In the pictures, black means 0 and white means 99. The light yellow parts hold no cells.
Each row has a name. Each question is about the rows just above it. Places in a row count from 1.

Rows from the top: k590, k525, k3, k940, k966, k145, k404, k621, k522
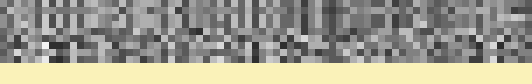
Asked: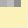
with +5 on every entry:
[73 78 61]
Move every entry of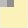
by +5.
[78 61]

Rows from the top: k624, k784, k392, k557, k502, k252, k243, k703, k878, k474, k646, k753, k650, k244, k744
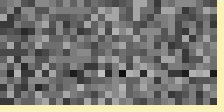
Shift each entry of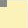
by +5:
[58]
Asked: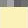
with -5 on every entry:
[48 59 33 38]
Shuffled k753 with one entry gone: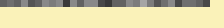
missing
[59]

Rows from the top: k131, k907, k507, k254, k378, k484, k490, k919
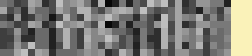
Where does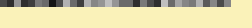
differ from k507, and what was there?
30, [29]
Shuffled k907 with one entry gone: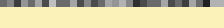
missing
[35]

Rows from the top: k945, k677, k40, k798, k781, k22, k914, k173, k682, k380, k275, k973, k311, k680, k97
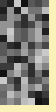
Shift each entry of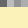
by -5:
[35 68 52 62]
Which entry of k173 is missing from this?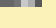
[62]
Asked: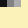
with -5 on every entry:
[ 2 46 62]
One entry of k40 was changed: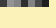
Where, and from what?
5, [57]
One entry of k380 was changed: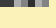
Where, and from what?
3, [73]

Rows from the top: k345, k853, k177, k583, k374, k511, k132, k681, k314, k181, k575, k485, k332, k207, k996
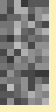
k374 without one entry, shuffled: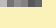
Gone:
[68]
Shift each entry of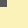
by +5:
[39]
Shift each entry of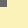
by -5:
[35]
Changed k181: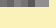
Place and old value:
4, [51]
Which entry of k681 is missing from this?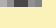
[62]

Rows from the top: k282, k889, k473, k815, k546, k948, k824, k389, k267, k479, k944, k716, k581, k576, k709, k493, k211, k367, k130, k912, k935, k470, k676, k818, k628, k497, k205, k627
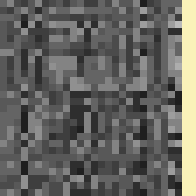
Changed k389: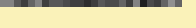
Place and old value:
4, [18]
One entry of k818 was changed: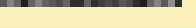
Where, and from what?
1, [39]
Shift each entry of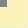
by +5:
[56]
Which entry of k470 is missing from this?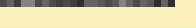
[45]
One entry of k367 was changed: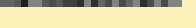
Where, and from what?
11, [29]

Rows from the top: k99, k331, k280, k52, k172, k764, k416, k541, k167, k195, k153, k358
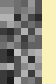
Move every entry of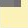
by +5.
[53 53 48]
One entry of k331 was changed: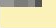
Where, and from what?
3, [43]
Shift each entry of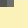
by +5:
[38 48]
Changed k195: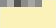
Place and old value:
1, [59]

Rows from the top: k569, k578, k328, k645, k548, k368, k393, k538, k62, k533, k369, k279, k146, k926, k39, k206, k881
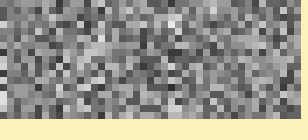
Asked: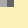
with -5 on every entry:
[61 34]
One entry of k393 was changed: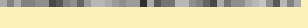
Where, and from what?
21, [23]

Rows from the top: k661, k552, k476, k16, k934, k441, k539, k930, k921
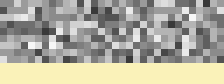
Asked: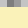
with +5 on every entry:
[81 54 65 81]
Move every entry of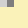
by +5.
[86 54]
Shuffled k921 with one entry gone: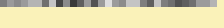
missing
[65]

